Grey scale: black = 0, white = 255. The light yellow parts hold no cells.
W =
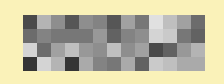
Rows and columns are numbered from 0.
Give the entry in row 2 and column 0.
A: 212
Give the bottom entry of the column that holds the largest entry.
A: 202
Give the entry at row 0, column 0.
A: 74
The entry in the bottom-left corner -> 53
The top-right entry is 108
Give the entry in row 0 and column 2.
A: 142
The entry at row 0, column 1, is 180
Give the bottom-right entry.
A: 170
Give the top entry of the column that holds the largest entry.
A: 224
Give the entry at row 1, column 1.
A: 131
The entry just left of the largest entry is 119
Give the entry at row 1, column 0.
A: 108
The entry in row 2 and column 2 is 161

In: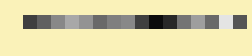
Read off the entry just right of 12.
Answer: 40
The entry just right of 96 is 136

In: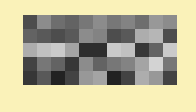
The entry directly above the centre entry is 131
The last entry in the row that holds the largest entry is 119
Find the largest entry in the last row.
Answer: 173
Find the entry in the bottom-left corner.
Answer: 55
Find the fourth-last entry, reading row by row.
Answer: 67
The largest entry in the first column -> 173
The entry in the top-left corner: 77
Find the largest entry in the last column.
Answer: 202
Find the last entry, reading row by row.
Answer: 67
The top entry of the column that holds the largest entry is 152
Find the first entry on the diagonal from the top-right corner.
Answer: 140
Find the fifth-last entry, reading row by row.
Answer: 34
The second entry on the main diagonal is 89
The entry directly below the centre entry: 99

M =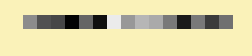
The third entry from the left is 71
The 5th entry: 101
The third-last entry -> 121
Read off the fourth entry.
3

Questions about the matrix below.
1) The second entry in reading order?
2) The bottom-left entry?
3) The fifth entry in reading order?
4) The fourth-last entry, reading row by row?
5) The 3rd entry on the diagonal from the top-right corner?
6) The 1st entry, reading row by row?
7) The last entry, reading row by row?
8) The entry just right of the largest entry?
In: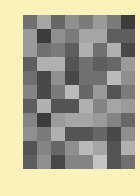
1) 165
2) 94
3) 123
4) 132
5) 112
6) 112
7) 112
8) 84

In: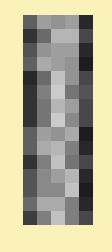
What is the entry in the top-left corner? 96
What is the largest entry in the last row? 193
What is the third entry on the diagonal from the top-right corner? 158
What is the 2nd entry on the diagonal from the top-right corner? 181
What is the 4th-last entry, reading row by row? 127
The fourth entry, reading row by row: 158
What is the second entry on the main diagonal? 106
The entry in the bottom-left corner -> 61
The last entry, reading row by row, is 72
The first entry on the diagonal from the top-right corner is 40
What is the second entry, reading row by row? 158
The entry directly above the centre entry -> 181
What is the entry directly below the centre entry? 147
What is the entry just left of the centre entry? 117
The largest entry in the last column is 84
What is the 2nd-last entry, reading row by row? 127
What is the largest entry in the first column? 106

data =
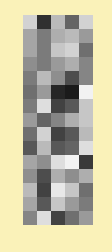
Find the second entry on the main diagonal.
123
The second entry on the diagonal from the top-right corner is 186
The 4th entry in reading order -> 100
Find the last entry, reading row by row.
154
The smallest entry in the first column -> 88
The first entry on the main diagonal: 210
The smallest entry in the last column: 57
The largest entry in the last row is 222
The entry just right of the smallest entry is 242
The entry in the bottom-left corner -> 133
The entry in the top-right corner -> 210
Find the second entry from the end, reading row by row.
111
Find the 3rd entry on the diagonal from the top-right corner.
198
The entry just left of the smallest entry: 38
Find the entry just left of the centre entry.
100
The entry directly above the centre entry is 66

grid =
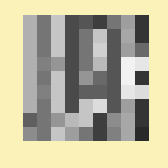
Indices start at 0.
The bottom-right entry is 41
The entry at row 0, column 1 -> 117
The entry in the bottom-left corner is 140
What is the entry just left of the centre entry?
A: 74
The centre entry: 149
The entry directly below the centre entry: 95
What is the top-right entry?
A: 52
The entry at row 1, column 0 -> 176
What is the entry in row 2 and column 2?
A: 197
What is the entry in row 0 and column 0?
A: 176
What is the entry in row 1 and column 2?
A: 197
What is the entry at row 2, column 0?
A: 176

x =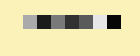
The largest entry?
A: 231
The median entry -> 90
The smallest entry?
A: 7

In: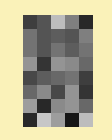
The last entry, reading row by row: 189
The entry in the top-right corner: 40
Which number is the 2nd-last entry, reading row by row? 22
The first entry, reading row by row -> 62
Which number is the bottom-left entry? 40
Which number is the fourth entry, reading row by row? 127
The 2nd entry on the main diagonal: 84
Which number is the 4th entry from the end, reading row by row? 199
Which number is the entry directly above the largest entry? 40
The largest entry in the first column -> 157
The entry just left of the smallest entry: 157

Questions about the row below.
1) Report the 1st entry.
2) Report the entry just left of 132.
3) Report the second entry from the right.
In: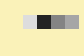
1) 221
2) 35
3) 132

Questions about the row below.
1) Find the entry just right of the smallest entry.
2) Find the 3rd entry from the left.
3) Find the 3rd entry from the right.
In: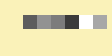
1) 255
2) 124
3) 59

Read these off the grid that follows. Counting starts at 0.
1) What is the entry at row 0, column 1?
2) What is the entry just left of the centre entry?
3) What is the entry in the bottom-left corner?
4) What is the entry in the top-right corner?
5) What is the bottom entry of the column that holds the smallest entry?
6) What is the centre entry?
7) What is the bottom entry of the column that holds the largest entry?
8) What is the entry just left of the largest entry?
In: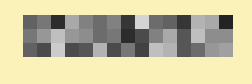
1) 119
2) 119
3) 98
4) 35
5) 160
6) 44
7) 66
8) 54

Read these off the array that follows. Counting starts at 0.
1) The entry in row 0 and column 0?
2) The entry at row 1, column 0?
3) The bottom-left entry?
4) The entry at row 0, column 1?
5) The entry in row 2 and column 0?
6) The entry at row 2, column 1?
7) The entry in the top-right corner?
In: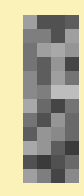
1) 159
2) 126
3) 159
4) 81
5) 116
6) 159
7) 93

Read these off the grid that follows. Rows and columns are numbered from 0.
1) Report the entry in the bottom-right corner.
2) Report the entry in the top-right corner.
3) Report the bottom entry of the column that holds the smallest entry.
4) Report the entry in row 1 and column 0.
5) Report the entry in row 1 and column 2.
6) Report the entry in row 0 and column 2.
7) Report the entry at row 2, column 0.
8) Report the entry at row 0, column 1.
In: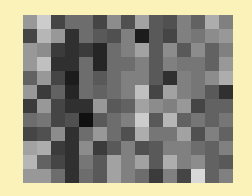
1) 128
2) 128
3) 109
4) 69
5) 152
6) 69
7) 152
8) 204
